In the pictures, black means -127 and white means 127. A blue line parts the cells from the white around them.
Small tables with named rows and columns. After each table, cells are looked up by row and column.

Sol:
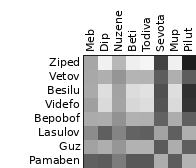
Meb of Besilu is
42
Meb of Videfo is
31
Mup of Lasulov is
-32
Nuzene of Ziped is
55
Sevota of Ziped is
-61
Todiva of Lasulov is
-32
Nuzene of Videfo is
36
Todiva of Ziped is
117
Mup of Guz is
45
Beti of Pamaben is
-39
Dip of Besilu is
94
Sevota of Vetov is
-34
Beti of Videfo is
87

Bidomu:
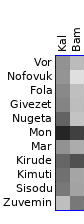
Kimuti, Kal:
-15
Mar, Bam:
44
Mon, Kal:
-90
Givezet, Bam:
61
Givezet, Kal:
4
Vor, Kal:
18
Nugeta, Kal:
-28
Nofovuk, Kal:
20
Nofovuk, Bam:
95
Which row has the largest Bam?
Nofovuk

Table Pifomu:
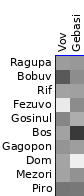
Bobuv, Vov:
-38
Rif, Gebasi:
32
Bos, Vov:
34
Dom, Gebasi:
111
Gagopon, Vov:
20
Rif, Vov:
34
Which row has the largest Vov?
Fezuvo

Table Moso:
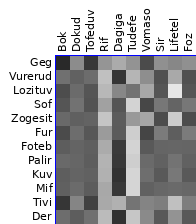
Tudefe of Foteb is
83
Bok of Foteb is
-34
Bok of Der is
-18
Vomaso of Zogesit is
38
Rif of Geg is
21
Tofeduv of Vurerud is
-19
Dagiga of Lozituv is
7
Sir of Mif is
-24
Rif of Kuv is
49
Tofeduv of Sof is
-44
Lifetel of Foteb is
-25
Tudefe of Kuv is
85

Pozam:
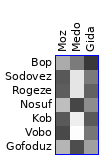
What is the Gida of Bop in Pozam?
-70
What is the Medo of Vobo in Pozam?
125
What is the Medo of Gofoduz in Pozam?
-50
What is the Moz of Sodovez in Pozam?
-39
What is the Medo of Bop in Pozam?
-4
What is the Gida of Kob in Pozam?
-38
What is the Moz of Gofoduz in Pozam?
53
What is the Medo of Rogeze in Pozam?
101
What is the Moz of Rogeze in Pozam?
-34

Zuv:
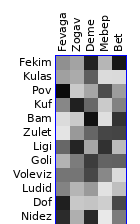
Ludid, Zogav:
53
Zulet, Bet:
-59
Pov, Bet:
29
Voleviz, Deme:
-56
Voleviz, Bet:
91
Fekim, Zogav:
35
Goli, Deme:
-66
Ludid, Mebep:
98
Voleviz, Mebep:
8
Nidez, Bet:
-3
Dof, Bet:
-55
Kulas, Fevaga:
32

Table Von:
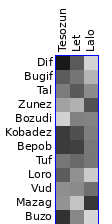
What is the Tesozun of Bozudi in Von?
81
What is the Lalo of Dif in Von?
82
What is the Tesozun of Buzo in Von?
-77
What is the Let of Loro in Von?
17
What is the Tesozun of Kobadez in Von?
-69
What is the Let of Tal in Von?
-38
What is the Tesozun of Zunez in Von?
34
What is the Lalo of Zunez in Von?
-46
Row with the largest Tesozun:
Bozudi

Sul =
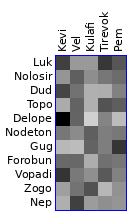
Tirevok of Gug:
-1
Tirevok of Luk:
-72
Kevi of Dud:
-58
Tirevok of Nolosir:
-8
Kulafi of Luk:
25
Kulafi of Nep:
28
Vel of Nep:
-63
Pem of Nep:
21
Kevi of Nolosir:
21
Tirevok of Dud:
46
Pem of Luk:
-41
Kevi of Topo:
43
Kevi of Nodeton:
-8
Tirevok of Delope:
4
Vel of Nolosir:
-32
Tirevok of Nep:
15
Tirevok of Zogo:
55
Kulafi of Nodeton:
-32
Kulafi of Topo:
48

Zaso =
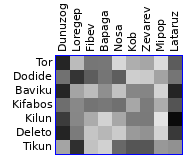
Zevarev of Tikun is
-41
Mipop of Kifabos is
44
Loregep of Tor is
59
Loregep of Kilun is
7
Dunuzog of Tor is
-90
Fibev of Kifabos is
-11
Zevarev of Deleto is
18
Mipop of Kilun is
99
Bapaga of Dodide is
-10
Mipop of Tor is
91
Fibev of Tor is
-9
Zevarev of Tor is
38
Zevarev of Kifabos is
-4
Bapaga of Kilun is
82

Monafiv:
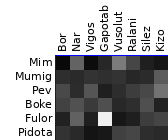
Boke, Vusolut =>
-87
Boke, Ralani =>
-81
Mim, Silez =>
-96
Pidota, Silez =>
-82
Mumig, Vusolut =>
-76
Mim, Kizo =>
-105
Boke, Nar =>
-46
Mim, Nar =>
-28
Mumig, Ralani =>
-88

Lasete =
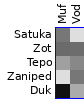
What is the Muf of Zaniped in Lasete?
94
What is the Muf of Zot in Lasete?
-20
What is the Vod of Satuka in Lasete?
94
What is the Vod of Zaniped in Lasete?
-8
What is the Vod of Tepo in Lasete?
8
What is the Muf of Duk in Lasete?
-110

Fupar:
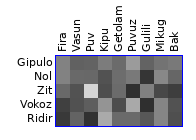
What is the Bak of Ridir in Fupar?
-48
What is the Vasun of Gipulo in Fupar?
-30
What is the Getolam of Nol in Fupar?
-18
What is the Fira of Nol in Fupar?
2
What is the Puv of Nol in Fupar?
-23
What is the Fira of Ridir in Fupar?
-70
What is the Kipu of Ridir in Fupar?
42
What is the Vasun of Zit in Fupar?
-45
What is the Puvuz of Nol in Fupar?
-6
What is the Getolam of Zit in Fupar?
-20
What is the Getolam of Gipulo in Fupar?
-20
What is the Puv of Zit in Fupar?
85
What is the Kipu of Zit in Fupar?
-49
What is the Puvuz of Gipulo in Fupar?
27
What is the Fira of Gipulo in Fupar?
2
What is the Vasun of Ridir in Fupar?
-28
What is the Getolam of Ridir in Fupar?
-21
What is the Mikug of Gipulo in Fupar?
-12
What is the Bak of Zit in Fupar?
-65

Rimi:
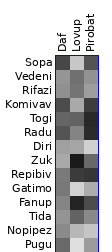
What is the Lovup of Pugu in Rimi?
95
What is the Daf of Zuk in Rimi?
41
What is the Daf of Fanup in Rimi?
5
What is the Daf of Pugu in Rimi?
-22
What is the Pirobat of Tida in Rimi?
9
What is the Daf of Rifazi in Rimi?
16
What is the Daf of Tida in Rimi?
20
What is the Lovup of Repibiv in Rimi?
-68
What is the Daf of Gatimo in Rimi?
-7
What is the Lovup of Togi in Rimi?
-29
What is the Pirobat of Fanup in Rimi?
-51
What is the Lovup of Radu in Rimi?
4
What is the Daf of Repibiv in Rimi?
-5
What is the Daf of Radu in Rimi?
-43
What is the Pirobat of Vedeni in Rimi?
18
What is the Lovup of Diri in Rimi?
37
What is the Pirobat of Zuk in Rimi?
-23
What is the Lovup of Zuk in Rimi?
-101
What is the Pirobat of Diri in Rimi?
80

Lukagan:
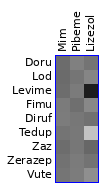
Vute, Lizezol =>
15
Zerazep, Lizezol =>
-12
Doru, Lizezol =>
-11
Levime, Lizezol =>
-98
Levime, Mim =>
-18
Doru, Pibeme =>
0
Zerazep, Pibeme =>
-4
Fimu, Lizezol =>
8

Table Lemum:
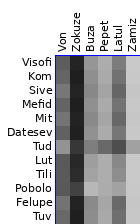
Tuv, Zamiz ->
71
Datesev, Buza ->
17
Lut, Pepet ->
45
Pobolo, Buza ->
55
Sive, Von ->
-8
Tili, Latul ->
14
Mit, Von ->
-11
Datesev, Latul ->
-9
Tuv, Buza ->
13
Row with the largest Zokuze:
Pobolo

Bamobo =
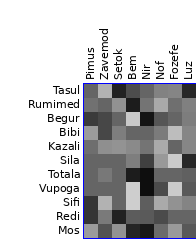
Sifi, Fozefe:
18
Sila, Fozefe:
75
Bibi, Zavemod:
-56
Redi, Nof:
-52
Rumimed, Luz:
0
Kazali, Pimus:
-17
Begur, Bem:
73
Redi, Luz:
-26
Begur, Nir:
-107
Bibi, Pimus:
27
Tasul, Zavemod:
50

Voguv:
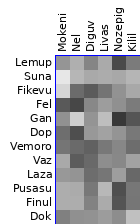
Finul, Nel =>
45
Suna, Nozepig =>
40
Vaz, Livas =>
14
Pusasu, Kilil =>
-8
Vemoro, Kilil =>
-18
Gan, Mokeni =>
17
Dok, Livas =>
28
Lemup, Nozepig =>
-53
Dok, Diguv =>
18
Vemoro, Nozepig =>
7
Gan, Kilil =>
-42
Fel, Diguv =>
8
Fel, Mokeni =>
-38
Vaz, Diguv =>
-22
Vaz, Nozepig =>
8
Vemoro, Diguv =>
-30
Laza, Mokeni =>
24
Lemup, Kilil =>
-4
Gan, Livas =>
62
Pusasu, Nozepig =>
-48
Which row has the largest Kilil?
Dok

